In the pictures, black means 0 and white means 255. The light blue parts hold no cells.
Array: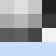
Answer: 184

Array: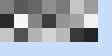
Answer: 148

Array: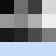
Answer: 137

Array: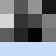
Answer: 51

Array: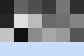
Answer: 106

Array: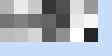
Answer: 66

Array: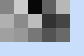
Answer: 189

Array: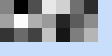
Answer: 37

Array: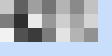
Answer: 206
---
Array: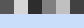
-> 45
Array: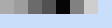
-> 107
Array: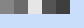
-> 230
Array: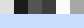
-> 84
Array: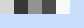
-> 147
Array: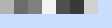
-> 128
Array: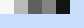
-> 95
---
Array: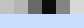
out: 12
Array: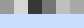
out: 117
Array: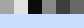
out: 136
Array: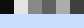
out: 98
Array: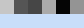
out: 170
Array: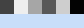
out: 88
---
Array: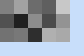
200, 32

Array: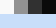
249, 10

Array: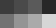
214, 40

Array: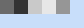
231, 51

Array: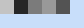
195, 38

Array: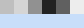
237, 34

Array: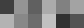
193, 49

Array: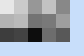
231, 13
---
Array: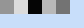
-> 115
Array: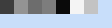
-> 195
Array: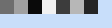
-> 37
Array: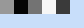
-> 58
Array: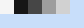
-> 209
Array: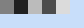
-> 219
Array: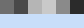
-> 43
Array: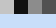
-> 81
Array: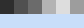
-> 157
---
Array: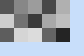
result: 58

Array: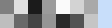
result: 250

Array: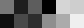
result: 0

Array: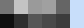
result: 154

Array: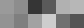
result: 90

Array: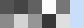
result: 97

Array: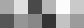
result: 182
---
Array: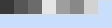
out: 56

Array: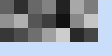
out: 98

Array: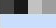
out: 68

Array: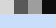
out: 215

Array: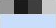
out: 151

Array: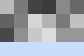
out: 186
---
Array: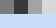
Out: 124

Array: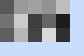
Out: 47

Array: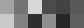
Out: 46

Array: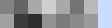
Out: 59

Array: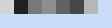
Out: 70

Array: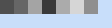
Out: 79

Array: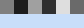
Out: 47

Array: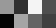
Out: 48
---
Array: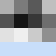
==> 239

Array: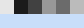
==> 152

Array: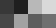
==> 162

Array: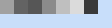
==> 191

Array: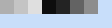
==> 35

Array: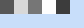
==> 118

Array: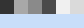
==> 74

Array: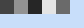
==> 38

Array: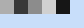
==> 140
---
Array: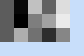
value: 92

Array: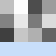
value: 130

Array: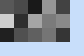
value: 206

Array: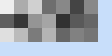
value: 95

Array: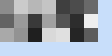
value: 99

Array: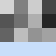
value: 84
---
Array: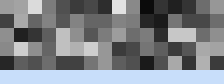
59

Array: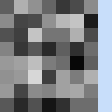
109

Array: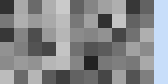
127

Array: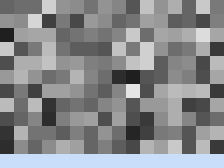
57

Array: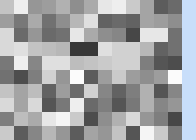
120

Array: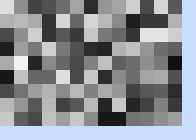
157

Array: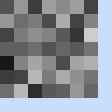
102

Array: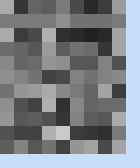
163
